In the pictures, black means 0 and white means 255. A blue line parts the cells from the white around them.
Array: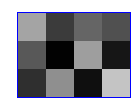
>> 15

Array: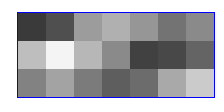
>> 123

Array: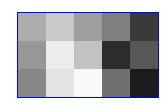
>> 249

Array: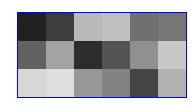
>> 150

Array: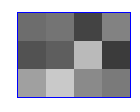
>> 138

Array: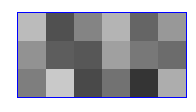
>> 73

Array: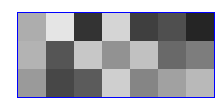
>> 91

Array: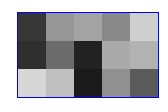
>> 26

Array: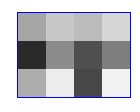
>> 71
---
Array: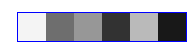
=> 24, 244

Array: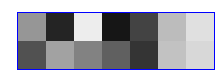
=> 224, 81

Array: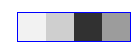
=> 156, 242

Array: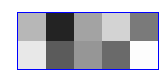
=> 122, 232

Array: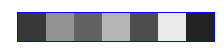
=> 34, 56

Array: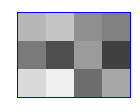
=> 129, 218
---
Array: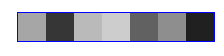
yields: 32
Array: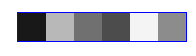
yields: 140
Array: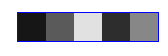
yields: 135
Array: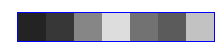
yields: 194
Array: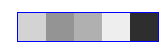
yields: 46
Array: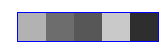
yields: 46
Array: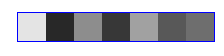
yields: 110
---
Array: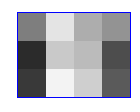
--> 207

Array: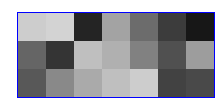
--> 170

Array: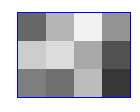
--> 188

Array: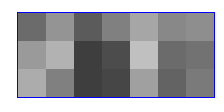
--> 62

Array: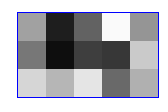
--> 229

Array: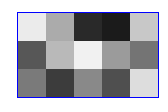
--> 137
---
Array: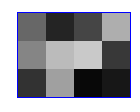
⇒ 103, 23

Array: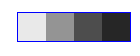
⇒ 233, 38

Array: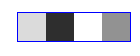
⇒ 219, 146

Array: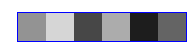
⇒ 147, 100

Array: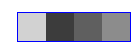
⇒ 210, 140

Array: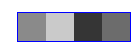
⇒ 138, 108

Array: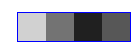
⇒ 209, 87

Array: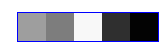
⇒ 158, 3

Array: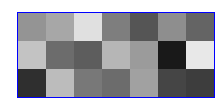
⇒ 148, 61

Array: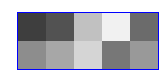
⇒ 62, 153
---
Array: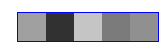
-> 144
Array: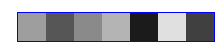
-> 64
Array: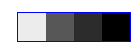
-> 0
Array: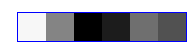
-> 81
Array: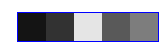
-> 125
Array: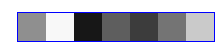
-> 202
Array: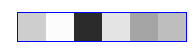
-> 190
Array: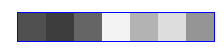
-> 149
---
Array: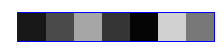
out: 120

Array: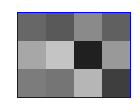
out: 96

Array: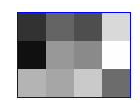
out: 217

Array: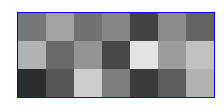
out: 99

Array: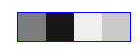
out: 202

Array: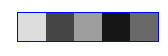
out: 105

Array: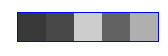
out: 175
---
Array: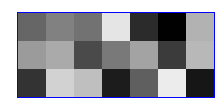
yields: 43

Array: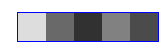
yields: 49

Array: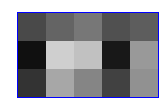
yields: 119

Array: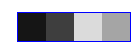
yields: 62

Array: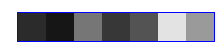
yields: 83

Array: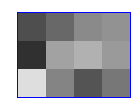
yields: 104

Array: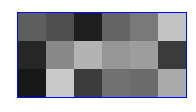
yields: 101

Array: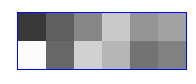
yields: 201
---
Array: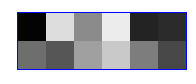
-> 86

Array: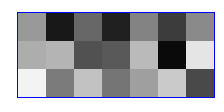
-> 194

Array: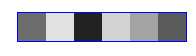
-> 225

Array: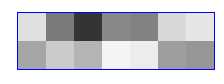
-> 180

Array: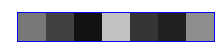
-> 18

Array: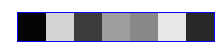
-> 60

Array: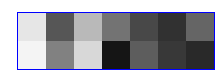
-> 216
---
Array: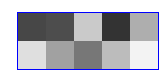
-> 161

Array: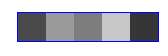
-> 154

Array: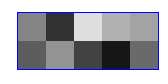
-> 147

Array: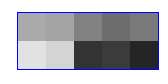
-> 212

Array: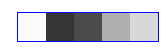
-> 53

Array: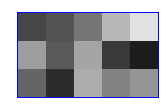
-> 44
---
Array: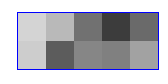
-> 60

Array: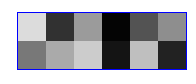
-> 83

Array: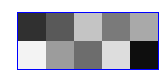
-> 122

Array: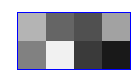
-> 80

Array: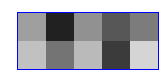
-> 87

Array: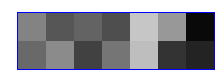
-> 152
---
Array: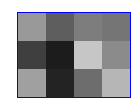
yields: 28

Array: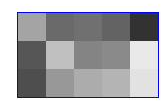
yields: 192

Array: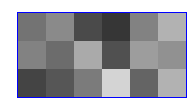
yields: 108

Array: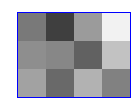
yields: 135

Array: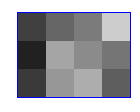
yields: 165

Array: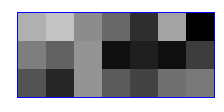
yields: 98

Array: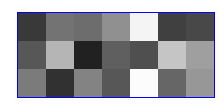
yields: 181
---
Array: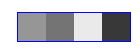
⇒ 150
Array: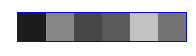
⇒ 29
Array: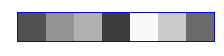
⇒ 81
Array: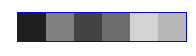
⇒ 31
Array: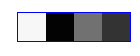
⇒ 247
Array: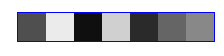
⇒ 79
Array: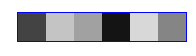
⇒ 67
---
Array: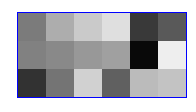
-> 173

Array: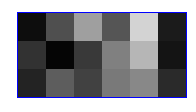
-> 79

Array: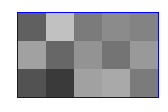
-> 193

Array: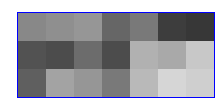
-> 143

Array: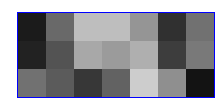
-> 105

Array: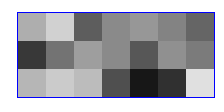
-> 209
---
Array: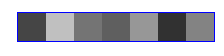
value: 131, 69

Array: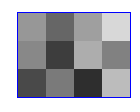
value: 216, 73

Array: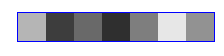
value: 146, 181

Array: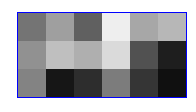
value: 183, 131

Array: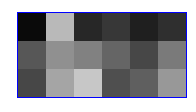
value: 47, 71

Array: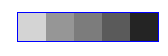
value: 36, 212

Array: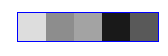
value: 89, 221

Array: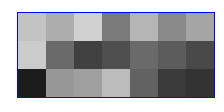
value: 165, 28
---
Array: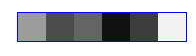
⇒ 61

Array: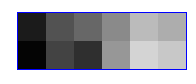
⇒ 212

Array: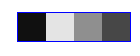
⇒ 143

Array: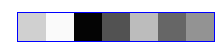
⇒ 102

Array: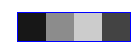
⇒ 204

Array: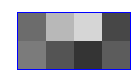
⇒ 52
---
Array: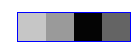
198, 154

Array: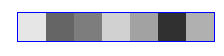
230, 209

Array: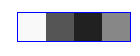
249, 135

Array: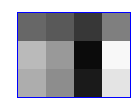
248, 228

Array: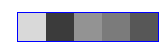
217, 147

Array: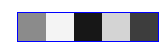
244, 212
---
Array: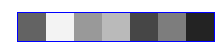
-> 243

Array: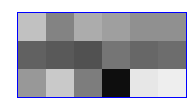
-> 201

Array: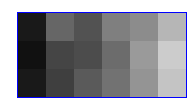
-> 63

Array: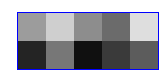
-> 119

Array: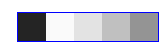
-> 250

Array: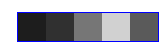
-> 48
